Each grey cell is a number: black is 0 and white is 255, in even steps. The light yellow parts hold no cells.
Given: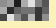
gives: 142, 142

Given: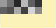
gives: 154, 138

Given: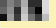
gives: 88, 188

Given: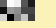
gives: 98, 58

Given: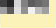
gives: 66, 159

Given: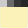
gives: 203, 39

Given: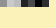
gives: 146, 46

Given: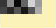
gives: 54, 170

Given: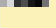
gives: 173, 114

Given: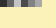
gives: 47, 169
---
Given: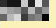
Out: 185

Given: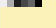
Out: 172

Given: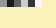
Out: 26

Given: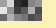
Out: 177

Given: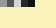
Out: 83

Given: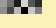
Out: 71

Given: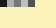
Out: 174

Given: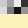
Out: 120
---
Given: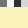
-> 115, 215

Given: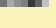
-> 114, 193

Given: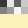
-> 55, 186

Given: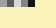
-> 160, 21

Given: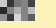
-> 201, 94

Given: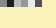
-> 137, 83

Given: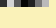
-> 47, 186
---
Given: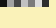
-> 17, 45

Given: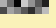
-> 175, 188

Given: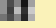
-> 145, 174

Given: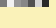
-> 123, 41

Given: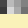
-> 70, 113

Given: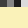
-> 61, 219

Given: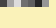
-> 67, 150
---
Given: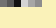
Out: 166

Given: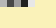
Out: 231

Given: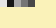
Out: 72

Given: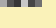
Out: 70

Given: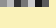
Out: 204

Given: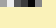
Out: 6

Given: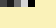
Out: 1

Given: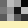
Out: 121

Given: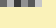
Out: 88

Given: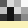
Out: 193
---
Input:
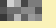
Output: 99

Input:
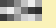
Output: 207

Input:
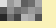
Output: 180

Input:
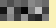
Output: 50

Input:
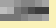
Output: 147

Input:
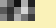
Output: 174

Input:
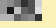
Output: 124

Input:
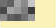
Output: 85

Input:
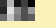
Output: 124
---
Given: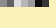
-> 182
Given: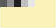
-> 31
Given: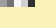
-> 248
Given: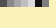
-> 191
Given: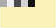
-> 76
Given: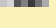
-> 127
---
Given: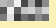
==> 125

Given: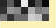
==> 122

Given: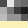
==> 187

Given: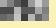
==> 103

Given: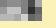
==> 182

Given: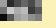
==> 11
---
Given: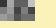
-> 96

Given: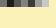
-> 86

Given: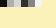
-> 215

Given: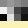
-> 138

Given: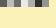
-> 108

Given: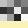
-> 101

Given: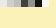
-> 190

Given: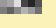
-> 222

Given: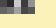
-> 201

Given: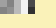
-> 186
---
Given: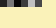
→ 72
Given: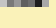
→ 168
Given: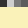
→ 92
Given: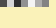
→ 131
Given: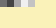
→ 195
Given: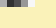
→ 247
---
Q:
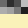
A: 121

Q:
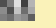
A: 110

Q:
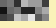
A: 132

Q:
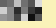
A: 56

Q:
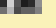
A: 98

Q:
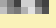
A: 150

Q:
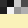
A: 147

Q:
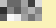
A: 178

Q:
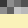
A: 198
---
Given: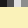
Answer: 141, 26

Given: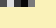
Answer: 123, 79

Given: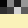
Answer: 151, 47

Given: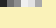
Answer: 169, 36

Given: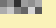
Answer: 172, 172

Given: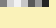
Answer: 36, 127
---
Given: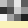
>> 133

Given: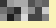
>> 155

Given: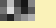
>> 188

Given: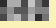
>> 172

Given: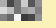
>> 72

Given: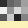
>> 101

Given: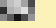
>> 191

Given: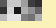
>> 199
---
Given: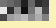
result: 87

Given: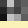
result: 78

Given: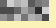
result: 176

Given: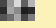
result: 217

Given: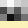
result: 212

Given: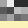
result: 44

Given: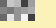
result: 186

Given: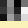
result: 5

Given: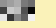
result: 173
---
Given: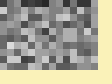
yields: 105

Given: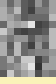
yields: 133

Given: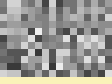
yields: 196

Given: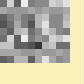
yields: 181

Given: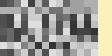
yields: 160
